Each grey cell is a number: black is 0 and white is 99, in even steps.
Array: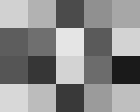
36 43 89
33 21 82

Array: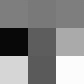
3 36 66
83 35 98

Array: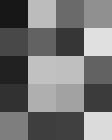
28 38 21
13 75 74

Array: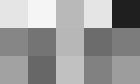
52 45 71
63 40 75

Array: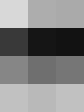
22 8 7
52 43 46

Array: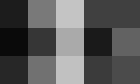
4 21 66
15 44 75

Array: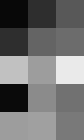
18 39 42
75 61 91

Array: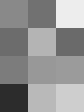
42 70 41
48 59 60
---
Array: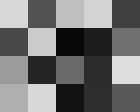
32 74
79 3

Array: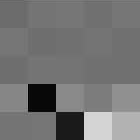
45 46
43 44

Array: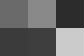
53 17
24 79

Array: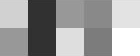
19 59
19 86

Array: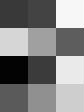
26 96
62 36

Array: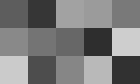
21 63
45 40
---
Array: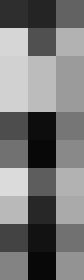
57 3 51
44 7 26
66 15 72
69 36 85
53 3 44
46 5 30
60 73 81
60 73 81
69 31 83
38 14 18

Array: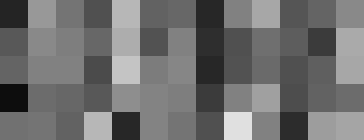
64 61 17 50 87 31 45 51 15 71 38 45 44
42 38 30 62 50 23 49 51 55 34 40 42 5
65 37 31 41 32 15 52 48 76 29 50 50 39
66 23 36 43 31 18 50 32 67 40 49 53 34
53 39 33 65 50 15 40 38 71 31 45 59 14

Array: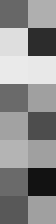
62 34
7 41
62 70
30 63
62 41
90 91
17 86
68 40

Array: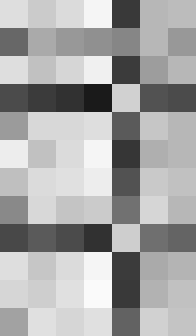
76 81 38 87 83 87 63
75 69 22 97 87 80 83
70 66 23 95 85 77 86
39 43 80 19 29 35 28
71 83 44 79 76 84 53
75 78 32 92 87 85 74
71 68 21 95 85 75 92
71 77 35 86 84 84 60
29 32 81 10 19 23 29
71 61 23 93 83 75 86
59 71 52 56 59 66 40
73 71 22 95 85 79 86

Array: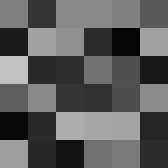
17 47 44 7 15 61
14 64 65 67 16 3
54 30 19 20 53 36
9 31 44 18 16 75
63 2 17 56 63 10
34 50 53 53 20 49

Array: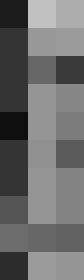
58 60 17
38 40 42
51 58 33
51 58 20
35 56 20
48 58 6
52 58 20
22 40 20
60 59 20
67 75 11

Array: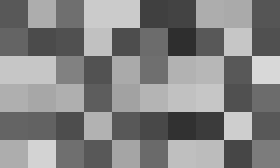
48 27 73 74 41 64 34 43 82 67
34 80 23 19 28 34 69 30 38 39
42 31 77 75 70 63 36 68 65 68
84 34 71 69 43 66 32 50 77 77
31 77 34 18 42 30 75 31 29 39
33 66 67 26 25 79 79 43 67 34

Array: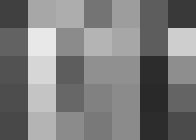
29 17 54 47 54 70 28
39 16 54 50 40 76 30
55 17 56 56 36 83 32
80 36 65 70 54 90 38
22 36 61 45 67 65 25

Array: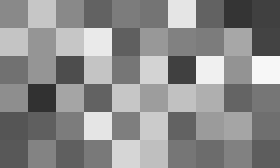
36 50 42 46 74 83 47 37 51 34
43 64 60 38 79 49 89 48 37 33
46 39 68 75 61 77 38 64 19 55
96 57 93 25 82 46 76 30 58 44
26 65 48 50 59 37 91 77 58 76
25 20 38 89 45 48 38 53 77 53
